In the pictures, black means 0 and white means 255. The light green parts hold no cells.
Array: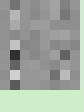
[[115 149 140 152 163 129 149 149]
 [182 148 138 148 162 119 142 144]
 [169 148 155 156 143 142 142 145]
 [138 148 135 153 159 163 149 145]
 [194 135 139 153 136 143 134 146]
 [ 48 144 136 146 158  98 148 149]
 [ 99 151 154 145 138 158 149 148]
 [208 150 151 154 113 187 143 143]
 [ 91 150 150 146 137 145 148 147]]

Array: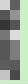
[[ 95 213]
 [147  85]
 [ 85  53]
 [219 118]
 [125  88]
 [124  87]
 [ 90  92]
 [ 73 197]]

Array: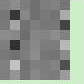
[[140 125 112 126 130 117 130]
 [ 55 135 112 121 116 171 119]
 [165 114 126 119 120  68 121]
 [137 110 133 132 141 129 140]
 [ 49 123 136 125 125 184 126]
 [113 125 140 119 116 139 120]
 [194 114 127 124 131  80 128]
 [148 117 136 126 124 155 127]]

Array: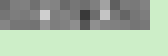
[[126 128 112 136 131 106 118 111 127 162  95 123 121 130 107]
 [125 122 131 207 126 131 120  57 109 196 119 101 118 125 117]
 [118 118 115 148 126 129 142  85 143 131 128 125 117 120 133]]

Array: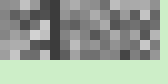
[[146 193 154  75  60 156 173 147 142 112 189 168 170 172 145 141]
 [ 96 121  74  80  60 148 125 137 172 141  99 155  93 195 102 132]
 [131  76 116 202  60 109  96 125 137 170  84 104 113  97 111 138]
 [160 141 210 192  60 131 157 130  87 121 170 124 163  87 181 133]
 [173 173  86  75  60 117 187 138 149 116 146 126 114 199 124 166]
 [197 112 109 192  60  94 162 114 112 137 131  69 127  96 150 158]]

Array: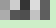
[[205  52 220  95 154]
 [ 85  79 194  94 172]]

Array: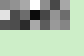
[[146 168 254 142  72 167 134]
 [ 75 109  11  70 148 109 226]
 [ 77  43 169  92 153 133  81]]
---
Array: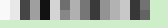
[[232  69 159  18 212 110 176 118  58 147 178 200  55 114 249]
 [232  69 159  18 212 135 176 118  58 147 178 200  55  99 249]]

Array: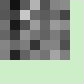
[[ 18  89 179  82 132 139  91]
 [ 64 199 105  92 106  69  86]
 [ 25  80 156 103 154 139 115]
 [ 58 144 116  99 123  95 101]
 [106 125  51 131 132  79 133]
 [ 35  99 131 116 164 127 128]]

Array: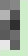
[[135 125]
 [ 82 179]
 [ 47  95]
 [108  90]
 [ 95 231]]

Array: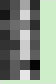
[[ 80 165  41  46]
 [ 86 214  83  21]
 [108 124  44  84]
 [ 99 218  88  42]
 [ 54 204  78  50]
 [106 205  94  60]
 [ 92  70   5  47]
 [ 92 230  79  52]]

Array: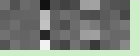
[[ 82 107 101  17  78  65  74 159 162  94  83  80 116]
 [ 99 100 101 186  97 111 104  79  77  91 100  71  93]
 [110  97  97 194  93  78 108 132 120  95 108 119 100]
 [102 100 107  37 103 115 104 157 159 113 104 105 113]
 [114 102 105 242  84  69 114  93  57  96 105 135  84]]

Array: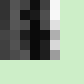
[[ 84  66  14  64 246  51]
 [ 89  16  26  78 248  50]
 [ 86  75   8  74 224  54]
 [ 77  28  11  15 175  68]
 [ 82  48   9  31 216  64]
 [ 75  85  11  30 156  64]]
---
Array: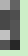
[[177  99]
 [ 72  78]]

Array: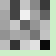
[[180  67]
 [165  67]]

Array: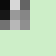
[[ 10 215]
 [ 23 153]]

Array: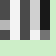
[[ 75 243]
 [ 75 243]]

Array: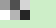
[[156  80]
 [254 181]]

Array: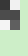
[[ 55 241]
 [ 76  74]]
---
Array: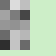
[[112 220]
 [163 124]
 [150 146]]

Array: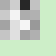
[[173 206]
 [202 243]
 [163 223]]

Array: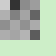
[[205  51]
 [176 129]
 [143 168]]

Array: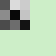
[[ 85 219]
 [140   8]
 [ 75 109]]

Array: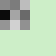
[[137 124]
 [ 11 165]
 [149 209]]

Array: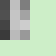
[[ 77 191]
 [ 80 197]
 [ 68 196]]

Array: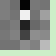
[[125 110]
 [126 116]
 [114 123]]

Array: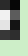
[[ 42   6]
 [241  92]
 [228  20]]

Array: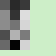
[[ 91  41]
 [141  51]
 [140 116]]
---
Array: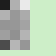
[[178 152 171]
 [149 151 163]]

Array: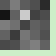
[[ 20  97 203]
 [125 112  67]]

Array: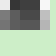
[[123  93  73]
 [116  93  87]]

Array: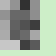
[[146 104 103]
 [167  97  81]]

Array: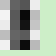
[[243  89   9]
 [235  91  19]]

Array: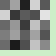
[[210  55  91]
 [104 151  58]]

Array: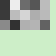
[[ 58 188 213]
 [138  49 176]]

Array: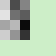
[[227 112  92]
 [165 184  11]]
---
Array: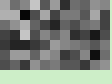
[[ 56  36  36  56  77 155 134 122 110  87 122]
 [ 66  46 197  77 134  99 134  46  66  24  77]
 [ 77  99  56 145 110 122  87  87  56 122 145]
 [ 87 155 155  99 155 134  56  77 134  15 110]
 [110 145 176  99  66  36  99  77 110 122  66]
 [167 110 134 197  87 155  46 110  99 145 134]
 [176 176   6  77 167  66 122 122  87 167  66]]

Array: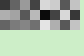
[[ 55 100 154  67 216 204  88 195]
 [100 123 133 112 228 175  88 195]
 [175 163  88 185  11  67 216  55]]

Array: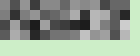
[[ 71 160  71  28 160  71  60  39  28 183 126  91 205]
 [ 91 172 137  39  81 115 115 126 193 148 160  81 183]
 [126  50 126 148  91 103 126 172  50 183 172  91  39]
 [137  81 148  60 137 137 103 148 137 148  71 103 103]]

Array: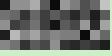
[[ 20 144 144 172  91  11 153 125  80 103 195]
 [ 30 184 134 163 114 134 125 125  11 153 103]
 [114 103  51 103  62  91  71  40  80  30  91]
 [134 114  51  91  71 144  51  40  62  51  30]
 [144  62  80 114  62  20  91  71 153  40 163]]

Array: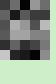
[[ 47  99  47  68 120]
 [ 59 109   4 151 109]
 [ 80 175 151  80 186]
 [ 89 163 163 131 131]
 [ 99  25  89  59  59]
 [198  36  25   4 140]]

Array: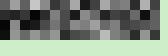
[[  6 138  15  26  74 116  74 138 127 159 105 127  65  74  84  96]
 [ 15 149 105 149 116 149  44  74  84 116 186 127 105  44 149  55]
 [ 44  35  55   6  44 127  74  26 138 105  35  65  55 105  15  96]
 [ 96 159  96 198 138  55  84 168  26  65 168 116 127  44 177  65]]

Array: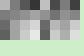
[[ 96 163 203 232  96 203 174 222]
 [106 163 192 213 106 183 163 203]
 [124 133 145 163 145 115 145 133]
 [183 124  86  53 192  74 124  63]]
